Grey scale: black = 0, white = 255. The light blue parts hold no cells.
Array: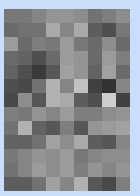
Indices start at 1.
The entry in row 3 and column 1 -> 155
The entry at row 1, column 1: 120
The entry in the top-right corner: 141
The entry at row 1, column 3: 133
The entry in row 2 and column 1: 106
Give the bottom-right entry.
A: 126
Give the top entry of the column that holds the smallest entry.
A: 126
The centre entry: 169
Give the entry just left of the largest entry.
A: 79
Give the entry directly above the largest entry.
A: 50
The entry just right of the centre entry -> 93
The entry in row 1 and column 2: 120
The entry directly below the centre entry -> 155
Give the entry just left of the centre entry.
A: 177
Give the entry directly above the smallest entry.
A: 161
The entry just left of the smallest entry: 65
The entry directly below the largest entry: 141
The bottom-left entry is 93
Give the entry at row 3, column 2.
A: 106
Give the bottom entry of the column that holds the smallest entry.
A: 73
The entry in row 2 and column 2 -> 114
